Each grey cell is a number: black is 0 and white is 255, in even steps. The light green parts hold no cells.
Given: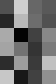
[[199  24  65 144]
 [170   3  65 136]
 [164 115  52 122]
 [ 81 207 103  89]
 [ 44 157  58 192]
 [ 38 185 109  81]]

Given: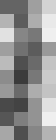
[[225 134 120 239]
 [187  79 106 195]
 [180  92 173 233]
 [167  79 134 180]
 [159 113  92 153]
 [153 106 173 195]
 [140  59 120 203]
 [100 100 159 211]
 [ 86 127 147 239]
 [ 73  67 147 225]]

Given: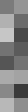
[[198  73]
 [184 142]
 [177 107]
 [170 163]
 [136  58]
 [123 149]
 [115  91]
 [ 85 115]]

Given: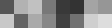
[[200  99 170 135  64 113 207 221]
 [ 85 178 193 120  57  51 164 150]]

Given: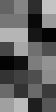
[[181 181  22   3]
 [160 187  30  86]
 [118 118   9 154]
 [106  51 106  58]
 [ 99 133  45 195]
 [ 71 167 112  78]
 [ 51  65  78 141]
 [  3  16 125 147]]

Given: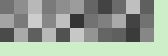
[[164 122 205 135 191  52 114 128 170  67 114]
 [114 142 184 122 142 156 101  67 107 191  95]
 [ 74 170  95 184  81 199 148 101  95  59 135]]

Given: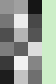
[[148 160  21]
 [126  97 221]
 [118 236  72]
 [ 78 181  84]
 [ 57 242 133]
 [ 29 195 111]]

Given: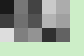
[[221 127 147  48  98]
 [ 61 112  82 179 160]
 [ 26 119  67 201 172]]

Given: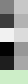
[[241 219]
 [129 199]
 [ 60 179]
 [ 30 167]
 [  2 151]]
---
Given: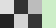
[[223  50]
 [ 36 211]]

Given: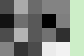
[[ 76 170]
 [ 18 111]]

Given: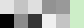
[[227 196]
 [  4 140]]

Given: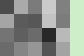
[[ 76 170]
 [165  91]]

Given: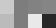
[[202 125]
 [187 125]]

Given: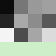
[[ 12 119]
 [ 36 169]]
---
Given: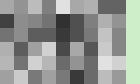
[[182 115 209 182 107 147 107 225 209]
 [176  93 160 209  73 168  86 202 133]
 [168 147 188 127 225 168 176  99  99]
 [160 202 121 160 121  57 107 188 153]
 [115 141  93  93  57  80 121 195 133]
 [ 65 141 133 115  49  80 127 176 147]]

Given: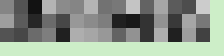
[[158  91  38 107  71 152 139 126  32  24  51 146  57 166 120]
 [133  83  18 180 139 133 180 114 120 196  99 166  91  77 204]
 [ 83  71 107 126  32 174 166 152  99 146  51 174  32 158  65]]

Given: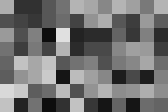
[[217 202  93 108 188  80 147 180 141 147 174 141]
 [194  35 114  13  49 194  55  21 100  21 108 100]
 [174  49  49  87 114 180 167 135 180 160 121 180]
 [154  80 128  13 224  35  43  43 100  55 128  43]
 [114  61 121  67 180  43  73  73 135 160 154  61]
 [100 194 167 194  87 114 128  80 121 135 167 108]
 [ 93 147 167 202  21 188 160 135  29  73  29 128]
 [ 80  67  55  87 108  67 147 174  87  61 154  93]]

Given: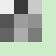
[[238  57 202]
 [ 99 172 123]
 [ 84 157 145]]

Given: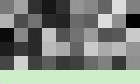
[[178  76 114  41  35 106  94 220 143   2]
 [121 162  48  22  48 149 135 100 220 128]
 [ 70 208  64  94  56  64 106 128  56 143]
 [ 29  56  41 186 170 100 202 170 186 149]
 [ 10 135  41 194  82 114 155  82  88 202]]

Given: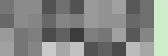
[[161 118 133 201 167 193  82  96  75 187 167]
 [154 118 126  75  96  60 126 118 161  88 133]
 [118 139 139  82 111  82 154 146 161  88 111]
 [104 139 133 104 133 126 154 146 146 104 111]]

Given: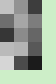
[[214  75  27]
 [194 147  61]
 [186 180  88]
 [110 166 125]
 [ 54 139 102]]
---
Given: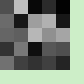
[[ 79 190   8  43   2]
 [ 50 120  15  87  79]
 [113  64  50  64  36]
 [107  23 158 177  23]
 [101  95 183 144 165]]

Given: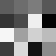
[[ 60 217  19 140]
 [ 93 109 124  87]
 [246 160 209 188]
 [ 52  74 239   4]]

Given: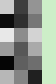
[[183 132  32]
 [  5  95 110]
 [ 12  47 118]
 [204  62 148]
 [156  87 170]
 [232 140 211]]

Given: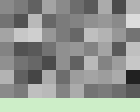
[[179  97  69 171 109 157 164 157 171  33]
 [131  82  89 115 144 151 131 164  89 191]
 [138 123  97 164 138 109  89 171  75 179]
 [144 115 103  75 144  97 185 131 157 199]
 [115  82 185 103 123 131 144 151 138 220]
 [138 123 191 185 131 171 115 123 109  89]
 [164 199 207 151 123 103 191 179 151 115]]

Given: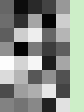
[[102  12  41  67 152]
 [219 181  87 144  81]
 [144   4 122  60  94]
 [130 116 136  34 225]
 [109  47 166   4 206]
 [ 75 158 174 231  67]
 [ 94 206 238 102 181]
 [253 212 246  28 166]]

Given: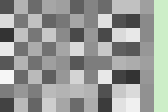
[[ 66 186 101 206 166 107 172  59 225 240 145]
 [ 81 179 107 166 159  95 132 107 193 193 159]
 [ 87 179 113 159 145  87 125 125 179 172 159]
 [ 51 193 119 200 138  73 151  73 218 232 138]
 [125 151 125 186 179 186 179  81 200 218 145]
 [232 113 172 113 166 218 145 200  95  87 151]
 [246 107 186  95 151 212 132 232  66  51 151]
 [218 119 193 101 119 166 132 225  81  66 138]]
